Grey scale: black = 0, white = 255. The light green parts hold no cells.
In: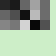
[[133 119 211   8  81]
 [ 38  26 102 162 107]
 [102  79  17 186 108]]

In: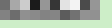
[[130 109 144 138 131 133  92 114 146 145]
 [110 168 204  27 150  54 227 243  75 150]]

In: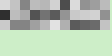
[[202 132 132 160 185 226 176  91 101 107 195]
 [217 195 133 188 183 210  77 219 146 158 187]
 [ 47 189 171  83 115  91 148 201 206 210 145]]

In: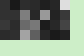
[[ 43  47 163  95  39  26  34]
 [ 49  25  45  42  31  38 222]
 [ 49  50 126  40 153  35  57]
 [ 56  44 106 120  28  40  68]]

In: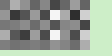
[[126 114 119 125 115 146 132 109 173]
 [117 175 145 101 135  70 103 157 100]
 [150  56  84 154  73 245 171  46 208]
 [119 125 140 108 142  84 134 141  69]
 [173  87  61 157  75 244 146  76 207]]

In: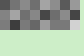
[[124  61 122 103 156 121 121 210]
 [ 84 116 138 111 164 141  90 153]
 [131 164 112 135  71 110 139  69]]

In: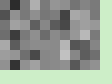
[[145  51 145 161 135 138 144  88 132 145]
 [121  44 122 175 122 149 143 116 132 122]
 [ 81 145 121 143 119 125  67 168 160 121]
 [117 161 152  95 135  91  72 148 159 152]
 [110  60 122 143 108 138 123 151 184 122]
 [169  92 133 140 140 138 181  85  95 133]
 [157 149 111  73 135 138 193 135  93 111]]

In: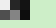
[[ 79 132  13]
 [238  38  19]]
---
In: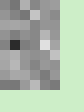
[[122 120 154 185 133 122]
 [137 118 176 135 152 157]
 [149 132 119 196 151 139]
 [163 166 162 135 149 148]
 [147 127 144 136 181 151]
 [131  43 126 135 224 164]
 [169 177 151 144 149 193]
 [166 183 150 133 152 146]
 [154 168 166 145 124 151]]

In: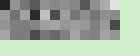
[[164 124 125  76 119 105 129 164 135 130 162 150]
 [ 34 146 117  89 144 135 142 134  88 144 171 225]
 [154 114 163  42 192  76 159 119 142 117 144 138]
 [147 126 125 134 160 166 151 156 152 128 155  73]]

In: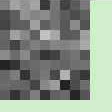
[[ 93  51  86 125  52  97 105  37  86]
 [126 163 146 164  57 116  66  90 121]
 [ 74  94 146 133 140 114  92  76  94]
 [ 68  92  95 159  95 116  87 138  82]
 [100 161 136  95 193 167  89  92 158]
 [ 98  67 108 127 115 133 129 139 169]
 [137 108 136  93  53  65 105 115  86]
 [ 35  52  99 106 114 107 100 111 113]
 [102 123  52 103 120  72 177  78  56]
 [107 102 101  69 137 156  35  76 109]]

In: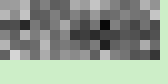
[[ 97 213 162 112 171 119 149 138 152  95 189 129 116  84  91  54]
 [155 157 181 100 128  94 100 171 157 196 159 129 103 116 177 147]
 [183 141 195  91  95 126  97 129 103 153 104 110 132 116 111 197]
 [ 74  78  40 120  91 123 168 102  69 117   8 128  94  70 114  75]
 [131  95 177 125 162 104 135  54  62  43  69  67  86  81  65  81]
 [180 108 100 107 184 111 122 110  87 123  31  97 109  99 171 107]]

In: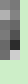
[[110 206]
 [134 121]
 [177 131]
 [115 104]
 [122  82]
 [105  44]]

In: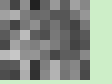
[[ 77  66 173  49 137 179 117 139  73]
 [130  68 143  33  99 153  95 161 135]
 [161 175 125 105 108  86  86 116 150]
 [112  67 120 143  91 116  87  67 119]
 [ 90 130 187  92  79 120 102  74  89]
 [ 72 164 137 127 147 125  98  67  82]
 [185 199 145 149 113  71  94  92 136]
 [ 87  90 180  53 127 176 121 134  79]]
